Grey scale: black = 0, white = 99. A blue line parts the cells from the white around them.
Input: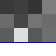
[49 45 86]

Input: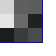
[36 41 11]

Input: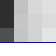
[87 82 76]

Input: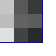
[22 38 87]

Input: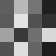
[12 32 22 32]

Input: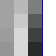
[49 78 61]
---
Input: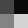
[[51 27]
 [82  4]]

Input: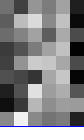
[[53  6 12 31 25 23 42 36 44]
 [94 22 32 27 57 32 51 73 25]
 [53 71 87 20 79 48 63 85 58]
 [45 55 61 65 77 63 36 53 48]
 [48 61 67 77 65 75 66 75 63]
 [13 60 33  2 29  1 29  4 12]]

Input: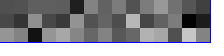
[[58 28 31]
 [51 20 32]
 [ 7 56 37]
 [58 28 37]
 [65 22 36]
 [52 57 12]
 [40 32 51]
 [51 39 38]
 [34 30 48]
 [40 71 32]
 [69 27 48]
 [65 38 59]
 [31 48 44]
 [77  1 33]
 [51 11 25]]

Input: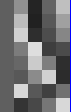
[[37 37 37 37 37 37 37 37]
 [20 84 34 40 48 81 73 56]
 [28 34 54 79 86 18 13 14]
 [46 25 81 49 24 30 34 39]
 [84 44 17 18 29 52 62 74]]

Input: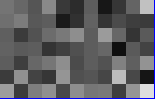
[[61 23 36 38 37 43 45]
 [23 56 24 35 23 48 40]
 [49 26 40 36 32 34 33]
 [56 21 46 20 42 36 53]
 [28 58 55 25 47 10 22]
 [55 31 29 31 55 19 17]
 [46 33 36 36 36 38 36]
 [47 27 32 40 60 20  9]
 [24 73 50  6 40 29 21]
 [58 28 37 35 20 24 39]
 [86  8 57 26 35 23 75]]

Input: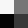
[[ 2 96]
 [22 46]]

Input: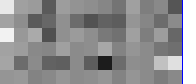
[[58 64 63 94 63 90]
 [59 42 61 59 55 62]
 [51 54 53 66 35 60]
 [53 38 52 31 40 35]
 [58 37 62 56 56 61]
 [54 54 54 60 42 57]
 [55 36 55 55 32 55]
 [58 11 65 47 38 52]
 [51 42 51 44 36 45]
 [58 55 58 62 58 62]
 [54 54 54 49 52 49]
 [48 75 46 61 42 53]
 [53 87 43 40 54 33]]

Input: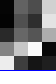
[[92 51 16  1  2]
 [24 77 40 31 38]
 [ 8 97 33 18 30]
 [12  3 67 88 81]]
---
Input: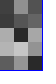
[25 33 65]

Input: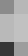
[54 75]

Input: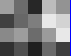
[62 40 42 41]

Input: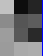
[75 33 16]

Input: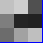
[75 14 74]

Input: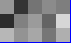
[59 50 65]

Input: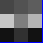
[27 49  7]
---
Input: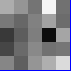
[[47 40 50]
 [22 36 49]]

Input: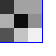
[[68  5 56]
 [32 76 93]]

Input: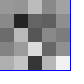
[[53 14 39]
 [42 72 33]]

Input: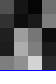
[[19  5 10]
 [12 61 46]]

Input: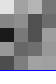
[[52 55 31]
 [10 47 31]]

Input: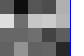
[[86 43 77]
 [40 40 43]]

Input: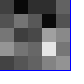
[[32 45 34]
 [46 24 28]]

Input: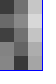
[[41 53 84]
 [25 44 76]]
